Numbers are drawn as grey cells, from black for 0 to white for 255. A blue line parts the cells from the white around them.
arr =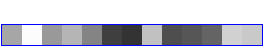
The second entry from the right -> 209
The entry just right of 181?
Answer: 132
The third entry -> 153
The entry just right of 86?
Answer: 100

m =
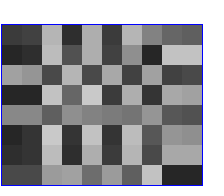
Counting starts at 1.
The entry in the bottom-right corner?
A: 38
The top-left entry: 59
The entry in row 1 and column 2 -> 65
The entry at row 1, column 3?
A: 181
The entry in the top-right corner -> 95
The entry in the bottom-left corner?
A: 73
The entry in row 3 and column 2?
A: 149
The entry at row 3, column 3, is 73
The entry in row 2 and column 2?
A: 46
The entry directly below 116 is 188
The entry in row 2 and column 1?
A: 38

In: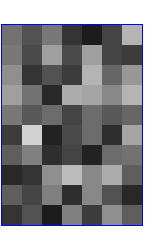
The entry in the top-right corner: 180
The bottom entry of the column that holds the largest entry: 82
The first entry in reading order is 114
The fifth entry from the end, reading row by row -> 28
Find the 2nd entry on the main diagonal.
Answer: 74
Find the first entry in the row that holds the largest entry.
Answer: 60
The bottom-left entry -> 52
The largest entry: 210
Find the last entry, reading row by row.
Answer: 94
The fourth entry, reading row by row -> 52
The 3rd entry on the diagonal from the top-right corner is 180
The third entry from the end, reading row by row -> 60
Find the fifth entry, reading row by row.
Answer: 28
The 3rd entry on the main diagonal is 82
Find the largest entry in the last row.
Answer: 143
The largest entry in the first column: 159

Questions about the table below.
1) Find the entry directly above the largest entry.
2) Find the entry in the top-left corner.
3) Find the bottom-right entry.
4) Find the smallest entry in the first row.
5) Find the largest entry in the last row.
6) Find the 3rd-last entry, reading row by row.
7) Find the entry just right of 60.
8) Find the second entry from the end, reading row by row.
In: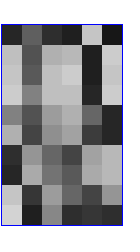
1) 197
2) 38
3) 46
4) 23
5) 211
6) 46
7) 38
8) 54

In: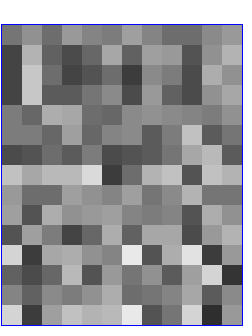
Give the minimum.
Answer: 46
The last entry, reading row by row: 153
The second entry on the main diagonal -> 179
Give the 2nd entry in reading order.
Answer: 145
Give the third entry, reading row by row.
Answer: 109
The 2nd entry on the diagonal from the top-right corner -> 145
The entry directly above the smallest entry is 91
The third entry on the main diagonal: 109
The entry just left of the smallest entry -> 212
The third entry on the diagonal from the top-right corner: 75
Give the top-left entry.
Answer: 117
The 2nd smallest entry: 52
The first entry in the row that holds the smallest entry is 212
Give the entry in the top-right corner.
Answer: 153
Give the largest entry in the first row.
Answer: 159
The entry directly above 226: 75

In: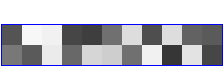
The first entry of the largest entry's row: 84
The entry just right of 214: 206
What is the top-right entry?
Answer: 90
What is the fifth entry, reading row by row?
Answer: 62
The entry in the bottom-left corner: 120
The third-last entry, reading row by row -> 54
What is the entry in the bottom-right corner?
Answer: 70

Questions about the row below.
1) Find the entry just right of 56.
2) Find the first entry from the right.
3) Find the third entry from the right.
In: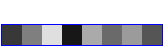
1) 127
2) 85
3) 106

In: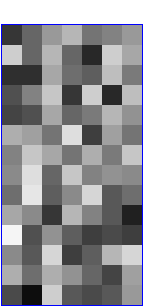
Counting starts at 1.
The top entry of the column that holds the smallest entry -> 102
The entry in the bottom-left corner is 74
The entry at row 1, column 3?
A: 153
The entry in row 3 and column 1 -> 47
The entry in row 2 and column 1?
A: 206
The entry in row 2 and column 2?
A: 102
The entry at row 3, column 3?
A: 167
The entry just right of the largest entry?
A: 80
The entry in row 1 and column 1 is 54
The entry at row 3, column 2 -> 47
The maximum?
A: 245
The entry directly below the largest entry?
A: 138
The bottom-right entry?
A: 153
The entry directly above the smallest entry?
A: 110
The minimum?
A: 13
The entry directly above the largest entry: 167
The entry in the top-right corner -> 153

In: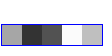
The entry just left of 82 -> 51
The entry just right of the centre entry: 251

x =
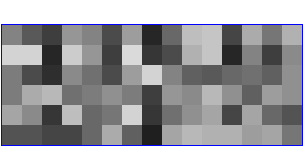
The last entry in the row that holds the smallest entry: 118
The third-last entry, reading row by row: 157
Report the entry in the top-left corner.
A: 131
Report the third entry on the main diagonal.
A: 46
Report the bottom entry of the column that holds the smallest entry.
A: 31
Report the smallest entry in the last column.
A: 83
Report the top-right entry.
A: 177
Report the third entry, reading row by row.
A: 62
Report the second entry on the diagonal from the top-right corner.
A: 62
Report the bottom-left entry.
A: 83
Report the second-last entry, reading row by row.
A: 165
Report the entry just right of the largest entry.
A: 54
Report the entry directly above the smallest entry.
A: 54
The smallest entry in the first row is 38
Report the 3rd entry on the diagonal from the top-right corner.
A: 112
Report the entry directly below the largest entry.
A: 157
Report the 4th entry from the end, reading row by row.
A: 177
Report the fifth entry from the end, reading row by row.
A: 177
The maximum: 218
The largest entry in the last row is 184
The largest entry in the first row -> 197
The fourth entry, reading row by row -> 150

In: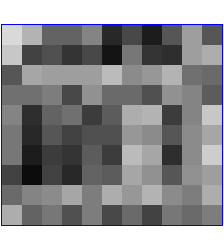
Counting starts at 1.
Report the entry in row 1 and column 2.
179
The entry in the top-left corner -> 217
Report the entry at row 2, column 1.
199
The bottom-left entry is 173
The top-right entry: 86
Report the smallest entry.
12
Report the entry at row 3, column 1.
86
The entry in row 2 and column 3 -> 80
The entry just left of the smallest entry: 66
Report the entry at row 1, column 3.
99
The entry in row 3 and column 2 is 166
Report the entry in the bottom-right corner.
125

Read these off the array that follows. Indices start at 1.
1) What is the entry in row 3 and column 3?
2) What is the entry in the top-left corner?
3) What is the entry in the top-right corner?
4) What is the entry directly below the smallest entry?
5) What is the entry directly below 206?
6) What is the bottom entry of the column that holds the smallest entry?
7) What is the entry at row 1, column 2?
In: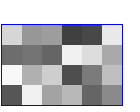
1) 206
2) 214
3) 233
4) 240
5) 163
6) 184
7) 151

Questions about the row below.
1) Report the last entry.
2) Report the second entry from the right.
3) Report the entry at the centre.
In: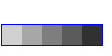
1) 49
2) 91
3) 126

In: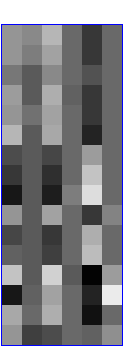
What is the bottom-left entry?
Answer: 149
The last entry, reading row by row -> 143
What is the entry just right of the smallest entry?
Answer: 156
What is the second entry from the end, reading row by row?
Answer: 97
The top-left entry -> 149
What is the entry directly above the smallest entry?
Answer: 188
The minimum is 3
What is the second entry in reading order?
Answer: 137
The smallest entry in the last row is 63
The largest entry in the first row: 182
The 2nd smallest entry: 17
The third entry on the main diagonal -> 137
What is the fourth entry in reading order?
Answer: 105
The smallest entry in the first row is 55
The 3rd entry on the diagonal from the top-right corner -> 105
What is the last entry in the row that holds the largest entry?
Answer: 235
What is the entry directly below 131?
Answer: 105
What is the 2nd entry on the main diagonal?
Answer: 125
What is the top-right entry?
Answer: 105
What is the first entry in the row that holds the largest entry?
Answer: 23
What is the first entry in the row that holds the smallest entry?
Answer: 195
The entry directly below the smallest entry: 35
